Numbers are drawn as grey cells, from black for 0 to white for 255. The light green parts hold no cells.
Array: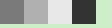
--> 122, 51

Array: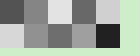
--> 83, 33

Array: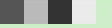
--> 85, 235

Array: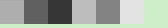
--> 174, 227

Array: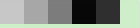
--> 199, 47

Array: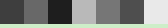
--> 62, 233

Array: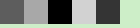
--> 93, 52
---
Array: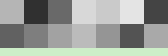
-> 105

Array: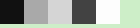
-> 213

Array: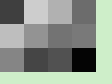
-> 177

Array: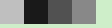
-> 81

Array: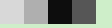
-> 13

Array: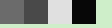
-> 224

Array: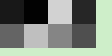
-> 210

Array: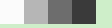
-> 109

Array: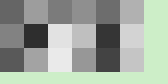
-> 123

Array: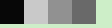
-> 145
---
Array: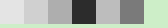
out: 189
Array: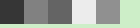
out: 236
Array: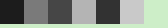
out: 50
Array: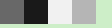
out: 241
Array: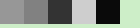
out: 206
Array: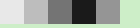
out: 26
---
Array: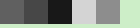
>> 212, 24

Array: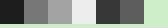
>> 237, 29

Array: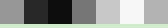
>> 247, 13

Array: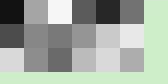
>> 246, 18

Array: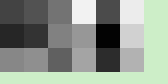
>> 242, 3

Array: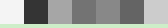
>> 244, 52

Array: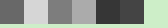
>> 214, 54
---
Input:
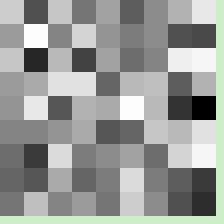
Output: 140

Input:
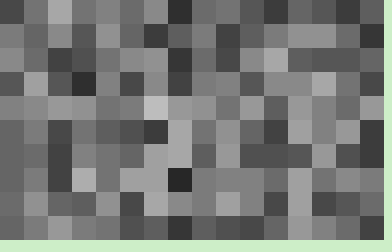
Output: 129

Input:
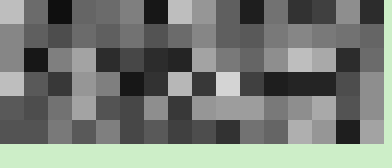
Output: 150

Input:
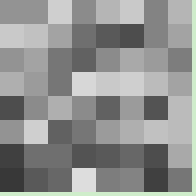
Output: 131

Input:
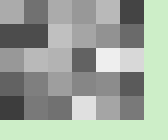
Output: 224

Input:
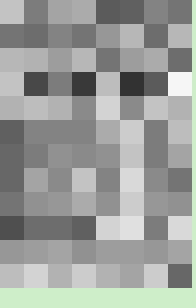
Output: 164
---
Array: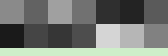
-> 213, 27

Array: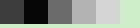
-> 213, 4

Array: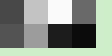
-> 251, 12

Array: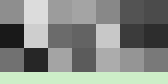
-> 220, 25

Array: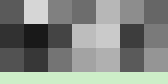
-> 214, 25

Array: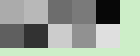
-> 223, 7

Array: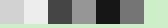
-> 237, 22

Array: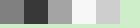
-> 247, 56

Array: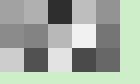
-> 241, 46

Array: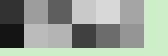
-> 216, 20
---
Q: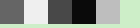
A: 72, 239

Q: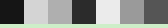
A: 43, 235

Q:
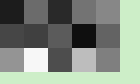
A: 91, 247

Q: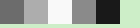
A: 249, 249

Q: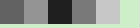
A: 31, 199

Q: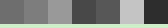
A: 72, 196

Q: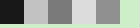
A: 122, 220

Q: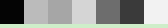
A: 213, 242

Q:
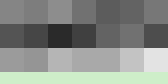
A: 64, 227

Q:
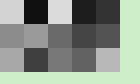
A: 106, 219
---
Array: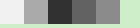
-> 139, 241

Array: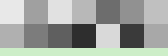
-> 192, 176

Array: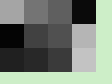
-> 10, 32

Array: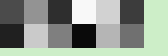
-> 60, 32

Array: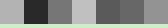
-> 147, 179

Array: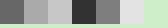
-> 227, 103

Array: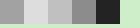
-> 35, 162

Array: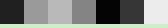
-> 236, 32
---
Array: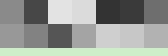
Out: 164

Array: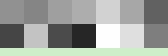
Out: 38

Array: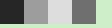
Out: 38

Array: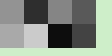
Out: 169

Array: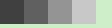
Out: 64

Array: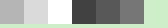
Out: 255
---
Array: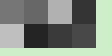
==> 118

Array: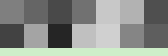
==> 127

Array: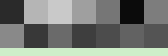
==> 42

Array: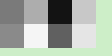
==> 122

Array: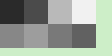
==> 42

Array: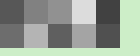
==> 87

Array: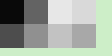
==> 9

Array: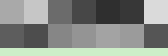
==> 169

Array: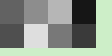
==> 98

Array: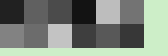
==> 33
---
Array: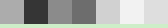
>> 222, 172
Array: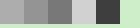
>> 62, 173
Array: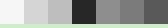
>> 89, 246
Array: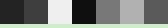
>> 90, 35
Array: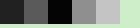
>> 196, 33
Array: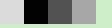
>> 167, 219
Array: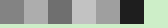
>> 30, 131
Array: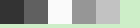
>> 194, 51
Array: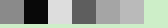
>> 186, 138
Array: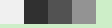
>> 147, 240
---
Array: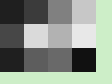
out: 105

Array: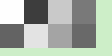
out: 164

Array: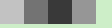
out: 57

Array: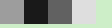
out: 97

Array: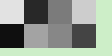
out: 135

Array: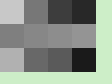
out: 90

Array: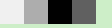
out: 1

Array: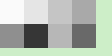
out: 183
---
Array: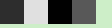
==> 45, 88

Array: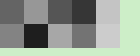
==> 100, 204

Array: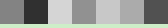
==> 131, 81

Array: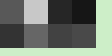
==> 88, 73

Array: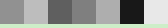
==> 145, 232

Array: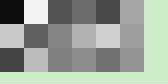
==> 13, 149

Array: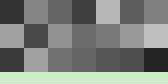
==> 50, 34

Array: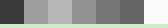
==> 58, 250

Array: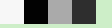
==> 247, 46
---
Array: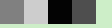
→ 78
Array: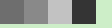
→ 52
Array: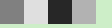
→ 178
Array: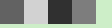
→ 125
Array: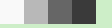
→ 58
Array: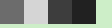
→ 33
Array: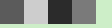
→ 122
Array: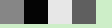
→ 95
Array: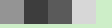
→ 215
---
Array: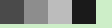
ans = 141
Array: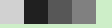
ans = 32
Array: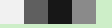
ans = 95
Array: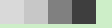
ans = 199
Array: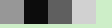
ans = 12
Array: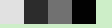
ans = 44
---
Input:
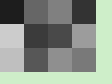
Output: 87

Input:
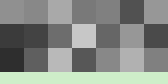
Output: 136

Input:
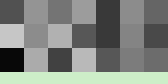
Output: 87

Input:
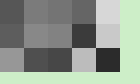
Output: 71

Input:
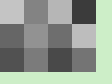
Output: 123

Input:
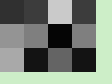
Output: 19

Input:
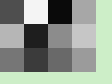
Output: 59

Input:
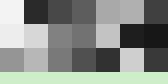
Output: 49
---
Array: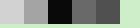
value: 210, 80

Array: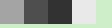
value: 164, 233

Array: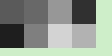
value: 90, 178

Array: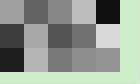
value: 160, 148

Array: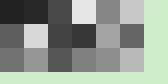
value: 34, 185

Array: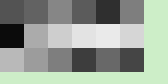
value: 83, 69

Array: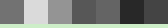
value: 114, 68

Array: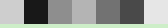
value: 206, 230
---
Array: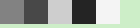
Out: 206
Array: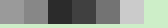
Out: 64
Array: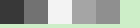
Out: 243
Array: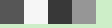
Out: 246
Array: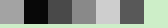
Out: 137
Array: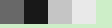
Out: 24
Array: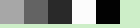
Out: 41
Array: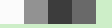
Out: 146
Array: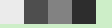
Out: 78
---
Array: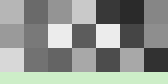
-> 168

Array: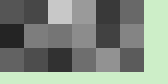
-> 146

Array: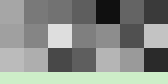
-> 154

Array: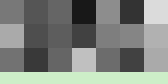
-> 65

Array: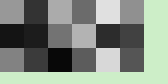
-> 216

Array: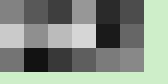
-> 123
